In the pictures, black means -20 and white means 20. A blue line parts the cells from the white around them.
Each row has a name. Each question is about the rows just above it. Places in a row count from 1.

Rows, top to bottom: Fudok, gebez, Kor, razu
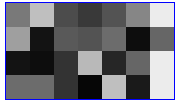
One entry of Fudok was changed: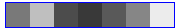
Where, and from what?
5, [-7]
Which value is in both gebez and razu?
[-3]
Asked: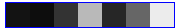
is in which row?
Kor
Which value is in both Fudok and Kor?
[17]
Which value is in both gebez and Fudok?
[-7]
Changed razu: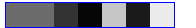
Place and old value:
5, [10]

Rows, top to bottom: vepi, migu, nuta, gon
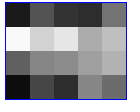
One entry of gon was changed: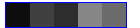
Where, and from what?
2, [-9]
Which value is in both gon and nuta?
[1]
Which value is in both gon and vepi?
[-13]
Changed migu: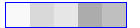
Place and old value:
2, [13]

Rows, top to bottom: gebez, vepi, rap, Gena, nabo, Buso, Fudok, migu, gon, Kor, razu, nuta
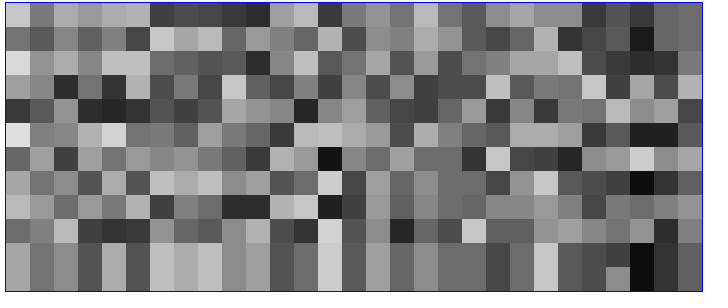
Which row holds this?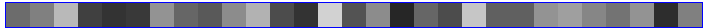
Kor
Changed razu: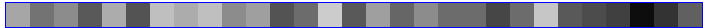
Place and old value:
4, [-7]
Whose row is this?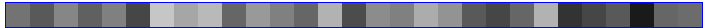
vepi
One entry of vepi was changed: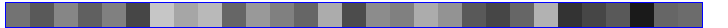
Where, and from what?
14, [8]
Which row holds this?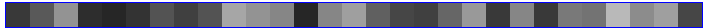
nabo
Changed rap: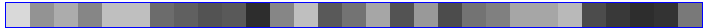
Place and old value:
24, [10]
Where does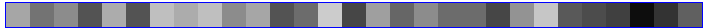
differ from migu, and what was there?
11, [5]

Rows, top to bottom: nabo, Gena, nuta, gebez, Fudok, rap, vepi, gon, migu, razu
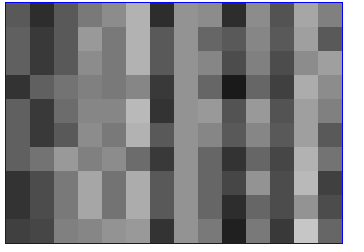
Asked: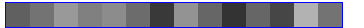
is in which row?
vepi
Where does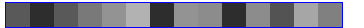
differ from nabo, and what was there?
5, [2]

